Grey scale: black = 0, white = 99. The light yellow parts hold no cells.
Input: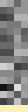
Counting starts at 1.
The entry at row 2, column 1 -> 36
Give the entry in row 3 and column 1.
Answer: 25
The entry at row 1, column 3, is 41
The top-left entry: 69
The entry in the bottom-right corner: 41
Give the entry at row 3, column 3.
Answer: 69
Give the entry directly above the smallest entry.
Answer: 63
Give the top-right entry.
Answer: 58
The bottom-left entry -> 25
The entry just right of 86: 58
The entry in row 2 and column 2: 41

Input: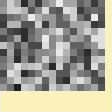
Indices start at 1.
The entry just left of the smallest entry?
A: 43
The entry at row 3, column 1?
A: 28
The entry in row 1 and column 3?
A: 64
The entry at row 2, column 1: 59
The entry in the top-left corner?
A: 53
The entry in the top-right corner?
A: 43
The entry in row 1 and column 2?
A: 80
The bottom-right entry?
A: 33
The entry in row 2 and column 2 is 80
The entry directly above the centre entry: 53
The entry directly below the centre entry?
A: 59
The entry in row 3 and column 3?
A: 48
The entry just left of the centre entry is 86
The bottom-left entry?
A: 59
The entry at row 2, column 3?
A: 80
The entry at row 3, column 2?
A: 43
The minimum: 12
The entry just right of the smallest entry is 80

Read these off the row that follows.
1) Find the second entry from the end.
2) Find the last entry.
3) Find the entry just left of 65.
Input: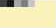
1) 49
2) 77
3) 9

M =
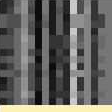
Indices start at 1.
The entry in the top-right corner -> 46
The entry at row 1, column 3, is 41
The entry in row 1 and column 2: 20
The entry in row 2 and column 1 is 15
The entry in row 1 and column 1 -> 15
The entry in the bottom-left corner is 15
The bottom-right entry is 46
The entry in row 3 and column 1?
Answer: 36
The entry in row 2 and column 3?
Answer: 46
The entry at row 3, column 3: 31

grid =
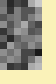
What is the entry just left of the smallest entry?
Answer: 27
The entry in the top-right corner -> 78
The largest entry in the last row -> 72
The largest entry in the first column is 61
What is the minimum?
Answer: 10
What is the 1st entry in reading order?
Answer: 44
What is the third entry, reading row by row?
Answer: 27
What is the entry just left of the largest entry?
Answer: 66
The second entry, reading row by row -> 16
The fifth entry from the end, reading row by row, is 21
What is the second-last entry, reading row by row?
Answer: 66

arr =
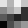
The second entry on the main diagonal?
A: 65
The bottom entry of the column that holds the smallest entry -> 2
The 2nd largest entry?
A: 88
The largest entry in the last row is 59
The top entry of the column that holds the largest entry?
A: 94

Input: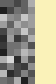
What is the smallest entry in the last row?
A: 12
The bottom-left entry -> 44
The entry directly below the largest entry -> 50
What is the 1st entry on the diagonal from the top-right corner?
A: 67
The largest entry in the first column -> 77
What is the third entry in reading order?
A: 27
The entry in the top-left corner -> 38
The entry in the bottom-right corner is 44
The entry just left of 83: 67
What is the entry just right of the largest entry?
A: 17
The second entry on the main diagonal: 27
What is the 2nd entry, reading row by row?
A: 38
